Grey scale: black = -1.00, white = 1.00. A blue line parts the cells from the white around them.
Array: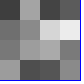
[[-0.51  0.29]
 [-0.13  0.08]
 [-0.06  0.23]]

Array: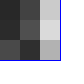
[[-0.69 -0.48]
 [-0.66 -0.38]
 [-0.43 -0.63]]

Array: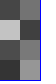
[[-0.45 -0.10]
 [ 0.53 -0.50]
 [-0.40 -0.05]]

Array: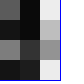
[[-0.29 -0.92]
 [-0.84 -0.92]
 [-0.02 -0.60]]

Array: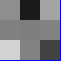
[[ 0.11 -0.80]
 [ 0.00 -0.01]
 [ 0.65  0.02]]

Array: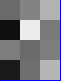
[[-0.17  0.03]
 [-0.88  0.85]
 [-0.02 -0.17]]

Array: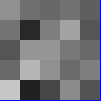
[[ 0.13 -0.13]
 [-0.09 -0.69]
 [-0.33  0.17]]

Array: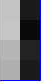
[[ 0.53 -0.80]
 [ 0.55 -0.92]
 [ 0.42 -0.73]]
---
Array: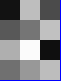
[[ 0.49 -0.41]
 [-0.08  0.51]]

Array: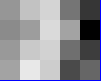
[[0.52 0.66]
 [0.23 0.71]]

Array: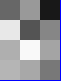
[[ 0.20 -0.81]
 [-0.34  0.05]]

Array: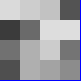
[[ 0.61  0.52]
 [-0.17  0.73]]

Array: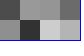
[[ 0.20  0.17]
 [-0.61  0.61]]

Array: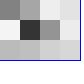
[[ 0.30  0.87]
 [-0.59  0.16]]

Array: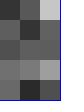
[[-0.31  0.55]
 [-0.59 -0.24]]
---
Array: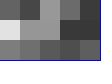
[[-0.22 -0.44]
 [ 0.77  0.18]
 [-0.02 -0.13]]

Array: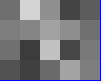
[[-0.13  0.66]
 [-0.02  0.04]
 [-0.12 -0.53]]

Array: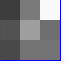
[[-0.52 -0.04]
 [-0.36  0.24]
 [-0.43 -0.10]]

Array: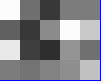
[[ 0.98 -0.13]
 [-0.25 -0.56]
 [ 0.83 -0.51]]

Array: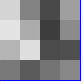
[[0.66 0.02]
 [0.78 0.35]
 [0.41 0.74]]

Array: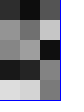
[[-0.65 -0.90]
 [ 0.16 -0.12]
 [ 0.05  0.24]]

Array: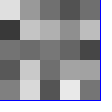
[[ 0.75  0.20]
 [-0.55  0.54]
 [-0.10 -0.15]]

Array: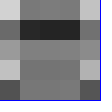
[[ 0.65 -0.05]
 [-0.17 -0.69]
 [ 0.21  0.00]]
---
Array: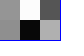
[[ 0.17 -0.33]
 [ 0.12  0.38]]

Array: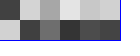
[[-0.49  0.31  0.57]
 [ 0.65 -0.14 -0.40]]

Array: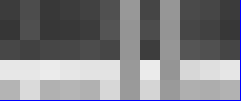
[[-0.53 -0.56 -0.49  0.19  0.18 -0.45]
 [-0.58 -0.57 -0.53  0.16  0.16 -0.49]
 [-0.44 -0.45 -0.40  0.17  0.18 -0.37]
 [ 0.81  0.84  0.78  0.20  0.17  0.75]
 [ 0.41  0.39  0.39  0.21  0.21  0.36]]

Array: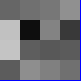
[[-0.20 -0.07]
 [ 0.51  0.03]
 [ 0.54 -0.31]
 [-0.28  0.00]]

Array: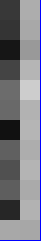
[[-0.56]
 [-0.59]
 [-0.83]
 [-0.47]
 [-0.15]
 [-0.18]
 [-0.87]
 [-0.25]
 [-0.37]
 [-0.26]
 [-0.70]
 [ 0.32]]

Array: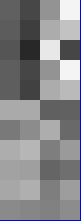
[[-0.25  0.15]
 [-0.28  0.35]
 [-0.33  0.82]
 [-0.26  0.15]
 [-0.26  0.35]
 [ 0.33 -0.25]
 [-0.05  0.36]
 [ 0.36 -0.01]
 [ 0.27 -0.21]
 [ 0.31 -0.01]
 [ 0.08  0.01]]
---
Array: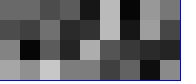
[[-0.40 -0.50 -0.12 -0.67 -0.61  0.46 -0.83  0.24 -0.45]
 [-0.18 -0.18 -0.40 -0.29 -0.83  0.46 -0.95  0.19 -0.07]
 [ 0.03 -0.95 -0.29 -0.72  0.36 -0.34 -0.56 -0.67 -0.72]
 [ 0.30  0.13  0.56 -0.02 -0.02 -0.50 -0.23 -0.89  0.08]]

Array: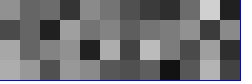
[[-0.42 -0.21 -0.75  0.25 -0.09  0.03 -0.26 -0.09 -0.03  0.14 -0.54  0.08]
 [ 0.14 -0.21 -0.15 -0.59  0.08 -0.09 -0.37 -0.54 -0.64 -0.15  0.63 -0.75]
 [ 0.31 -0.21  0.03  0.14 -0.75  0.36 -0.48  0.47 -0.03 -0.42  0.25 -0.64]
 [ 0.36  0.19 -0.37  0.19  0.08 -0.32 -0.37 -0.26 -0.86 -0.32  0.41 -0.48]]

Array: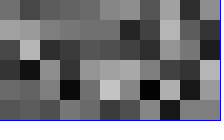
[[-0.59 -0.87  0.11 -0.59  0.16  0.26  0.32 -0.01 -0.49 -0.59  0.42]
 [-0.44  0.42 -0.65 -0.54 -0.33 -0.38 -0.49 -0.65  0.16 -0.07 -0.77]
 [-0.33 -0.28 -0.38 -0.07 -0.17 -0.54 -0.38  0.05 -0.82 -0.01 -0.01]
 [-0.17 -0.22 -0.01 -0.92 -0.12  0.53  0.05 -0.98  0.37 -0.82  0.21]
 [-0.12 -0.44 -0.28 -0.22 -0.17  0.05  0.11 -0.33  0.26 -0.65  0.11]
 [ 0.26  0.21 -0.01 -0.07 -0.12 -0.12 -0.71 -0.49  0.42 -0.28 -0.59]]

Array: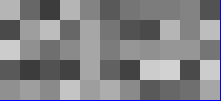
[[-0.42  0.24  0.48 -0.19  0.30 -0.08 -0.36 -0.42  0.42  0.03  0.48]
 [-0.30 -0.53 -0.36 -0.48  0.30 -0.24 -0.48  0.60  0.65 -0.42  0.60]
 [ 0.13  0.24  0.08  0.54  0.24  0.36  0.08 -0.30 -0.19 -0.13  0.30]
 [ 0.42 -0.19 -0.53  0.42  0.03 -0.30 -0.08 -0.03 -0.03  0.03 -0.36]
 [ 0.60  0.13 -0.13  0.08  0.30 -0.03  0.18  0.13  0.18  0.18 -0.08]]

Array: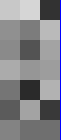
[[-0.29  0.28 -0.55]
 [-0.08 -0.67  0.40]
 [ 0.03 -0.13 -0.13]
 [ 0.08 -0.35  0.28]
 [ 0.13 -0.03  0.46]
 [ 0.34  0.18  0.23]
 [ 0.57  0.68 -0.61]]

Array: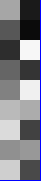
[[-0.65  0.94]
 [-0.32 -0.91]
 [-0.21 -0.59]
 [ 0.01  0.88]
 [ 0.13  0.19]
 [ 0.30 -0.80]
 [ 0.46  0.35]
 [ 0.62 -0.43]
 [ 0.72 -0.49]]

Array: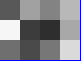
[[-0.31  0.26  0.03  0.44]
 [-0.13 -0.42 -0.07  0.71]
 [ 0.93 -0.53 -0.64  0.32]]
